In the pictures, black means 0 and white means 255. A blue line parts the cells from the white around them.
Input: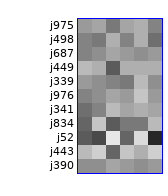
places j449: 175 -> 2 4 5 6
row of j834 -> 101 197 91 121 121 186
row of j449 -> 186 175 91 175 175 175
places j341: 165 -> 4 6
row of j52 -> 91 73 231 101 219 39

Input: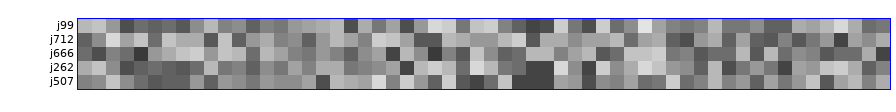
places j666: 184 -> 12 14 24 33 34 37 48 50
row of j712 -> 97 141 216 162 195 109 195 172 172 88 195 97 152 172 130 141 97 152 184 162 130 205 195 162 88 88 184 172 152 152 184 205 88 172 172 141 162 162 184 109 162 172 97 78 152 172 97 162 97 88 130 88 119 152 68 162 141 172

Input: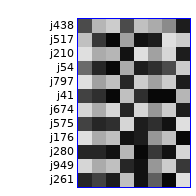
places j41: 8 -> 3 6 7
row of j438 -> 75 182 204 75 192 171 139 29
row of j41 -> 66 47 8 192 47 8 8 182
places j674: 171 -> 2
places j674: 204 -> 7
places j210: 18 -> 4

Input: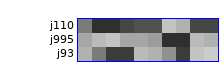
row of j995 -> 166 186 195 166 166 156 47 47 186 177
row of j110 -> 123 47 47 70 81 81 195 177 70 70

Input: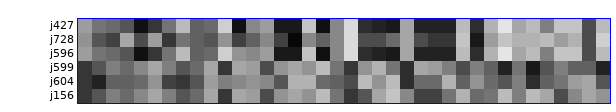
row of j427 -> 157 116 106 85 16 54 116 187 97 106 207 16 136 157 25 25 196 16 136 218 45 34 25 166 34 34 34 187 45 178 229 166 187 127 196 196 76 187
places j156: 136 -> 5 24 36
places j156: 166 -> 6 10 12 16 22 34 37
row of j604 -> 54 34 97 97 106 147 65 54 85 157 127 136 147 136 85 178 178 106 97 76 187 147 187 45 106 106 178 97 147 106 85 127 45 97 116 157 166 85

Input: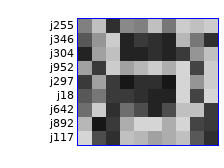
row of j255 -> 128 192 47 137 128 192 119 204 192 204
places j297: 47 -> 5 6
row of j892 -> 183 23 58 173 213 213 173 213 68 58
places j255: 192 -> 2 6 9
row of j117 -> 213 77 47 192 183 161 173 192 88 47

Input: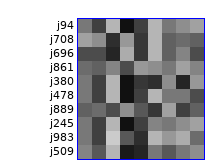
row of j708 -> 161 142 46 152 55 181 97 108 97
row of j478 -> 120 64 181 17 64 181 120 120 76
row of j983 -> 120 64 203 88 46 181 152 172 108

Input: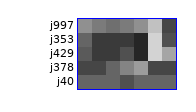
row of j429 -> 90 58 58 80 38 211 165
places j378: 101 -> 3
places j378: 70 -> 1 2 6 7
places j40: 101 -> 1 2 3 5 6 7
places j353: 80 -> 7

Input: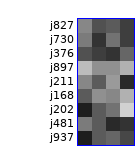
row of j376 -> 81 62 51 102
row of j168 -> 91 144 135 177
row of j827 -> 135 81 91 62
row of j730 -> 123 51 114 62
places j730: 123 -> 1
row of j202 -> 30 91 114 209
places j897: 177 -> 4

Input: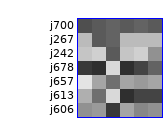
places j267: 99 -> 3
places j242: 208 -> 2 5
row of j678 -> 57 47 217 47 68 99
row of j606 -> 145 154 57 165 135 145
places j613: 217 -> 3
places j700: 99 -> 3 5

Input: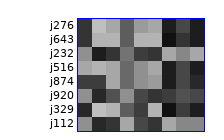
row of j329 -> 40 191 179 93 61 179 17 61 29
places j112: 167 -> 4 7
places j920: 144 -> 1 4
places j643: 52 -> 1 8
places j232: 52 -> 3 6
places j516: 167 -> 1 3 6
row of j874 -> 61 61 167 105 144 155 29 71 40

